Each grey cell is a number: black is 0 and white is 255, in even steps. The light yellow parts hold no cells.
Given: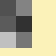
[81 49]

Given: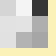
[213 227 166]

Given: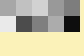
[167  76]

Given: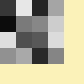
[ 55 122  88 133]

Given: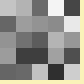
[196 157  92 161 206]

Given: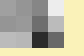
[160 153  43]

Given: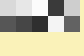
[217  70]

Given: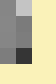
[134 123]
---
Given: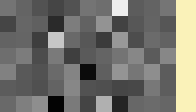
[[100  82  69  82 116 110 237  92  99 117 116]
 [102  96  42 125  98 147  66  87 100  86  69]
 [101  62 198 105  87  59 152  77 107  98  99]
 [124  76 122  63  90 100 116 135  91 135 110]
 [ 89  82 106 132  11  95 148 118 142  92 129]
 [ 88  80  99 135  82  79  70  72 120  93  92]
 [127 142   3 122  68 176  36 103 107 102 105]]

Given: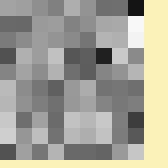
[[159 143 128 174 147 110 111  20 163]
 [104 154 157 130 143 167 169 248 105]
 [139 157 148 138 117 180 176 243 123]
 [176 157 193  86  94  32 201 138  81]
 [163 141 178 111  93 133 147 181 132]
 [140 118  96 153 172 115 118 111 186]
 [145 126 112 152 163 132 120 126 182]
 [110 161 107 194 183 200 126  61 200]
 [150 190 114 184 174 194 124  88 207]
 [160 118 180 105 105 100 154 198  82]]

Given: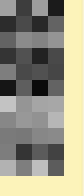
[[ 61 158  28 161]
 [ 74  41  98  44]
 [139 131 147  99]
 [ 81  34  73  51]
 [ 72  81  69 126]
 [ 94  11  98  21]
 [149 165 167 194]
 [152 146 182 135]
 [120 135 138 121]
 [ 52  91  66 125]
 [126 189  93 179]]

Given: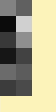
[[ 96 130]
 [208  11]
 [143  56]
 [ 66  22]
 [ 93 107]
 [ 74  59]]

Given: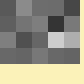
[[139 109 108  71  89]
 [116 126  52 121  95]
 [ 80 102 205 174 127]
 [101 120 104 100 104]]

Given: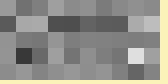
[[113 127 159 139 144 123 137 144 138 154]
 [168 170  79  78  99  92  91 171 189  90]
 [122 119 149 126 130 129 127 125 128 147]
 [ 56 105 159 116 143 126 117 223 160 148]
 [151 132 143 151 142 148 128 101 131 140]]
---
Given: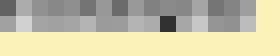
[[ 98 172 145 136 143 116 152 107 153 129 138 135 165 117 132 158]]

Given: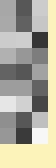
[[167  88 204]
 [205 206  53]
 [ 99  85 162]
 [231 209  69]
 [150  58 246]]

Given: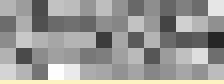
[[178 155  77 194 187 149 189 144 105 140 103 127 109 229]
 [139 200 176 166 180 178  61 167  90 178 107  85  91  39]
 [210 178 118 253 234 171 166 145 164 135 146 167 144 187]]

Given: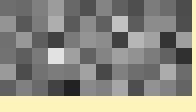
[[111 107 129 155 105  81 132  97  79 124 109  76]
 [114 152  95  64 121 148 139  64 182 161  51 158]
 [154  77 115 123 119 161  73 127 110 104 171 109]]

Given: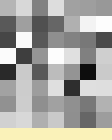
[[181 216 129 221 161 158 152]
 [ 70 250  88 143 130 120  74]
 [ 41 202  89 188 148  13 202]
 [145 205 143 161 144 120 178]]

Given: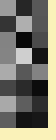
[[156  38  88]
 [131   9  75]
 [171  88 131]
 [169  94  45]]

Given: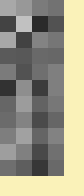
[[168 152 123 114]
 [167  66 131 118]
 [123  82 111 127]
 [102 156  99 119]
 [126 161 101 130]
 [111  94  55 105]]
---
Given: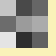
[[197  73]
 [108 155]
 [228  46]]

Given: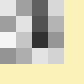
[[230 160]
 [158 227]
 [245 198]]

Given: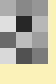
[[173 136]
 [223  39]
 [106 189]]

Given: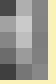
[[ 72 175]
 [162 202]
 [134 190]]

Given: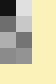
[[ 19 224]
 [110 200]
 [175 116]]

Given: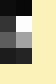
[[ 13   8]
 [ 52 253]
 [ 93 163]]
